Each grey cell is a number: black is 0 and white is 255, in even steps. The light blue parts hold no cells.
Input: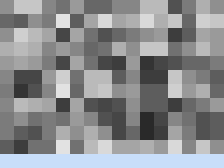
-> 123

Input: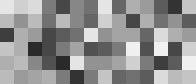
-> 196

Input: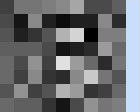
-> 105

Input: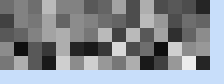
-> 88

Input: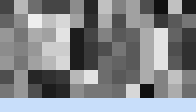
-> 151

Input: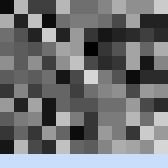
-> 92

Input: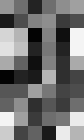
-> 98
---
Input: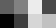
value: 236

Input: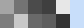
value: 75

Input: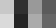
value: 153

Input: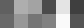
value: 163

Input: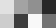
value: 144

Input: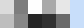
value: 254

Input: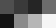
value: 37
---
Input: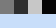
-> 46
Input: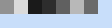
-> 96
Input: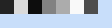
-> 172
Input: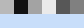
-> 234
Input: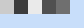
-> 234
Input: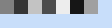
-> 237
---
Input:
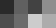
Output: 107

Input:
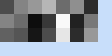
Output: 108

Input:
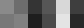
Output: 129

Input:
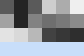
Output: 36

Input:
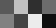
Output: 68

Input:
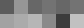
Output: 171

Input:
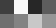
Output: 131

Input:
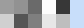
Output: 85
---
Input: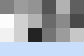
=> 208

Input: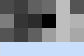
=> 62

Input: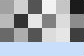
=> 173

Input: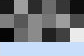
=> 107

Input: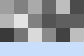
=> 117

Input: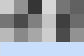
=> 137

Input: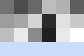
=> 234

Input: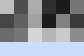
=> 119

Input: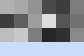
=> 201
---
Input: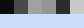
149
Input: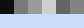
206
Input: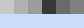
55
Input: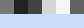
214
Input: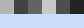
200
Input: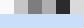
174
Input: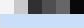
79
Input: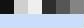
46
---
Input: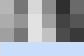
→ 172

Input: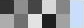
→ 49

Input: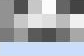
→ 146

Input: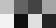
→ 193

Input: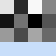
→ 19

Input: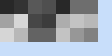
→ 162
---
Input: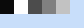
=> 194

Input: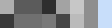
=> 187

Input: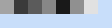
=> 163

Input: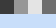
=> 151

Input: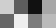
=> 207

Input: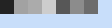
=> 171

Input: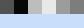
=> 189

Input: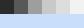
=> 221

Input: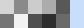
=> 213

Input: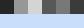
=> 151
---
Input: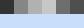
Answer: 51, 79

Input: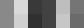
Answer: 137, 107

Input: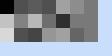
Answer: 2, 121

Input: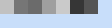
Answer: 193, 84

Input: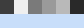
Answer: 61, 41

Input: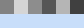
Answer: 130, 64

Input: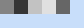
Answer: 131, 102

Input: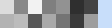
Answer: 220, 157

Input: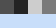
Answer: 79, 122

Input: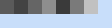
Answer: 90, 193
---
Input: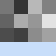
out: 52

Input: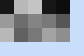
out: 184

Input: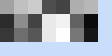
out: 192

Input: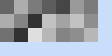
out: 173

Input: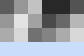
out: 150

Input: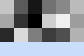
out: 90

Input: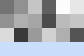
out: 145

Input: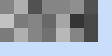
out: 175

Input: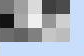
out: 160

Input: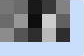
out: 107
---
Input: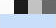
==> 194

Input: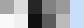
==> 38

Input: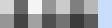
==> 244

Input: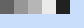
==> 182

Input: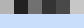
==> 113

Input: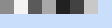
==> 90

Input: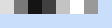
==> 20

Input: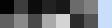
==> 12
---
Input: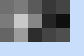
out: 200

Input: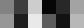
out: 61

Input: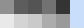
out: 93

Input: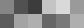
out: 81

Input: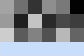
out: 31

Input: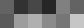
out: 50
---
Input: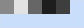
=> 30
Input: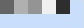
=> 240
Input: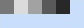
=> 89
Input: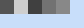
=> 114
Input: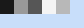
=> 244
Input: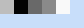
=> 138
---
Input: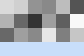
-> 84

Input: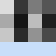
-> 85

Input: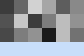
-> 137

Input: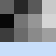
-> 201

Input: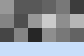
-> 60

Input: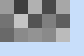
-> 167

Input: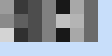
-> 106

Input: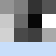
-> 84

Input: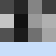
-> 61

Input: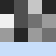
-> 38
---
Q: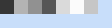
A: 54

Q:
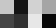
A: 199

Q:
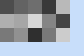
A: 77

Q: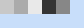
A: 200

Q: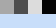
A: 168

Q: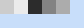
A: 204

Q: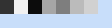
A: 50

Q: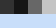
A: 50

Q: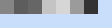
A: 133
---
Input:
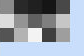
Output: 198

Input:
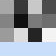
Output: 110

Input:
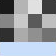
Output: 191

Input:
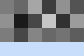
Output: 156

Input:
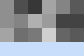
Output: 67

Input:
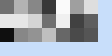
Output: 94

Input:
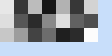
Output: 78
